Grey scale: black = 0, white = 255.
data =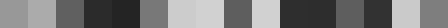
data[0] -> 152
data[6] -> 204
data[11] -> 45
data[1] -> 171
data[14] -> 202

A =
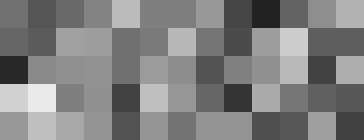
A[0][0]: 113
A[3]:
[209, 234, 127, 145, 66, 191, 150, 102, 52, 171, 118, 96, 88]
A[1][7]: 116
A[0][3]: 132
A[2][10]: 185
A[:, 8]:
[69, 75, 128, 52, 147]
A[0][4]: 187
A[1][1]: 91
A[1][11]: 94
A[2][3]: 146
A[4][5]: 149
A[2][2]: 144
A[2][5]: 155
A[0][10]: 99
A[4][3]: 148
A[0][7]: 153
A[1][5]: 122

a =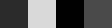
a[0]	43
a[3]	74
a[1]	217
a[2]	1

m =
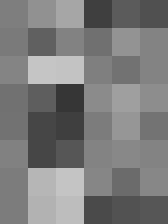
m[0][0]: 126
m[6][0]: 124
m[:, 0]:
[126, 122, 132, 113, 114, 129, 124, 124]
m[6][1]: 182
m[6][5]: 135
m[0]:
[126, 145, 166, 63, 91, 80]
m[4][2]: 63
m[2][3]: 127
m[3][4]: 159
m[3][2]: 54
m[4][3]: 124

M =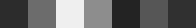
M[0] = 44
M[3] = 141
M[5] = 86
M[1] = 108

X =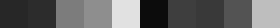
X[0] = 39
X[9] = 190
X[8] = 83

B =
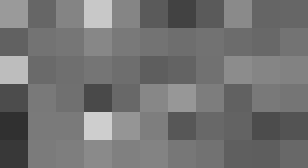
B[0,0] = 154
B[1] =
[97, 115, 118, 135, 121, 115, 110, 114, 108, 104, 115]
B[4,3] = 206
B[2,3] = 117
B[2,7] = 113
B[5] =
[56, 123, 126, 138, 128, 131, 119, 114, 95, 94, 104]
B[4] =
[48, 122, 122, 206, 149, 126, 87, 104, 99, 76, 83]
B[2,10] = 130
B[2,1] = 106
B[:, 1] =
[102, 115, 106, 121, 122, 123]
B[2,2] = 111
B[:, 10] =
[102, 115, 130, 117, 83, 104]
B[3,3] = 73
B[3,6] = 151

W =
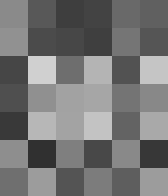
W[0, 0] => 138
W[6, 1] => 156
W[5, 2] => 127
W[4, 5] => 169
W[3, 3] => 166
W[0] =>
[138, 88, 62, 67, 105, 96]
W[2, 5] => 197
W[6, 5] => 156
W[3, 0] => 79
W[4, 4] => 99
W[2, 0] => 70
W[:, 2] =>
[62, 71, 110, 162, 163, 127, 84]

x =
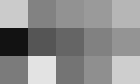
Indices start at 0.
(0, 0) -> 203
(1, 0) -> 18
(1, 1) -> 85
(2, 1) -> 227
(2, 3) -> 143

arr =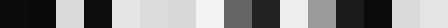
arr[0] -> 12
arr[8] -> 101
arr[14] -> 217
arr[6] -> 216

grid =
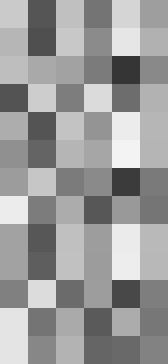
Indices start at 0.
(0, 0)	202
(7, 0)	236
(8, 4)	235
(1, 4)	230
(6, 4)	59
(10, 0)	128
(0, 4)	213
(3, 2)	125
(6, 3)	138
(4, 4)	236
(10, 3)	157
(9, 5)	184
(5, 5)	181
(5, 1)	100
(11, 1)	116
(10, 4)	72
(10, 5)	126
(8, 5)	185
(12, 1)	135
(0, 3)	116
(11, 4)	172
